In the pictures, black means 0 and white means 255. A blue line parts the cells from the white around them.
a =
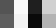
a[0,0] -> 84
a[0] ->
[84, 250, 31, 208]
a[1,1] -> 243
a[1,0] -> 94

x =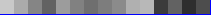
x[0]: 201
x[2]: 133
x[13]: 46
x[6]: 111

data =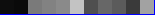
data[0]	13
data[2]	122
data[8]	91
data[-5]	79

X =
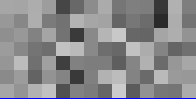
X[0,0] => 166
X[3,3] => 110
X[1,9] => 119
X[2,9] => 103
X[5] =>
[138, 156, 99, 147, 132, 57, 128, 178, 188, 131, 106, 186, 154, 152]
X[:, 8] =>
[118, 101, 200, 104, 94, 188, 204]
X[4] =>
[150, 188, 112, 160, 63, 129, 125, 125, 94, 133, 177, 107, 151, 167]
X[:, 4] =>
[70, 114, 115, 194, 63, 132, 80]
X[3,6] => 137
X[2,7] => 181
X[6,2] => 178
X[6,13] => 172
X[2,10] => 101
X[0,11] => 55
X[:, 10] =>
[125, 108, 101, 172, 177, 106, 146]
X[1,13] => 115
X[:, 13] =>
[126, 115, 147, 112, 167, 152, 172]
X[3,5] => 186
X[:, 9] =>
[127, 119, 103, 194, 133, 131, 91]
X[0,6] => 140
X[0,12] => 177

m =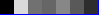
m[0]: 1
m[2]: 113
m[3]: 102

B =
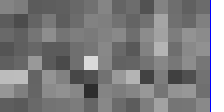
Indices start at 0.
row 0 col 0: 132
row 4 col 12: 119
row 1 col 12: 112
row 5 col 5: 71
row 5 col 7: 114
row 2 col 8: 137
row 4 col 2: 153
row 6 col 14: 111
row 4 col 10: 115
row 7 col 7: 136
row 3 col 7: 136
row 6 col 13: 151
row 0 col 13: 96
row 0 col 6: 113
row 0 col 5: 104
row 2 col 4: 116
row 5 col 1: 189
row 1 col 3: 121
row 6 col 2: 101
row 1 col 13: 104
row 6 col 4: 145
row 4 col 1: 103
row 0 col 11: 131
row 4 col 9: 100
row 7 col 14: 137
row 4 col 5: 111
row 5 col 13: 80
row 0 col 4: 95
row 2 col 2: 117
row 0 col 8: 100
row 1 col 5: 108
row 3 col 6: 118
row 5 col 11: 125
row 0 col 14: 107
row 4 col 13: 141
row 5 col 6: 81

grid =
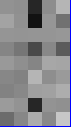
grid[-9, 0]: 146
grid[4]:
[153, 143, 133, 167, 165]
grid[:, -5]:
[146, 163, 149, 133, 153, 135, 130, 155, 108]
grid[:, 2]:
[38, 18, 149, 73, 133, 181, 159, 38, 172]
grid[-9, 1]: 143
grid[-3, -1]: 173
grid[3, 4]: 91
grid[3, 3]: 136
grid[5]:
[135, 130, 181, 142, 154]

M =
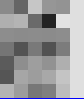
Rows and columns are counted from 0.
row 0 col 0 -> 138
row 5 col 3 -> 168
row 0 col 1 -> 101
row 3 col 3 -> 82
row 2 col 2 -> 140
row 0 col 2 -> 198
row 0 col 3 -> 150
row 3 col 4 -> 124
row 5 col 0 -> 85
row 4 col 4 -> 175
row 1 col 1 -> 180
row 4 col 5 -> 223
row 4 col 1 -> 142
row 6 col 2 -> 119

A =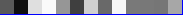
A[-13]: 89
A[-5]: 247
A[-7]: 207

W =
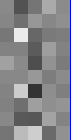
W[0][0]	137
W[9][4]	145
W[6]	[131, 204, 51, 142, 127]
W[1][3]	135
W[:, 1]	[82, 112, 235, 130, 138, 136, 204, 111, 89, 187]
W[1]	[134, 112, 151, 135, 143]
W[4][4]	123
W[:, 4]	[139, 143, 125, 130, 123, 139, 127, 148, 131, 145]
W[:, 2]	[117, 151, 103, 91, 78, 152, 51, 159, 87, 206]
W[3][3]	158
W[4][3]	146
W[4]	[161, 138, 78, 146, 123]
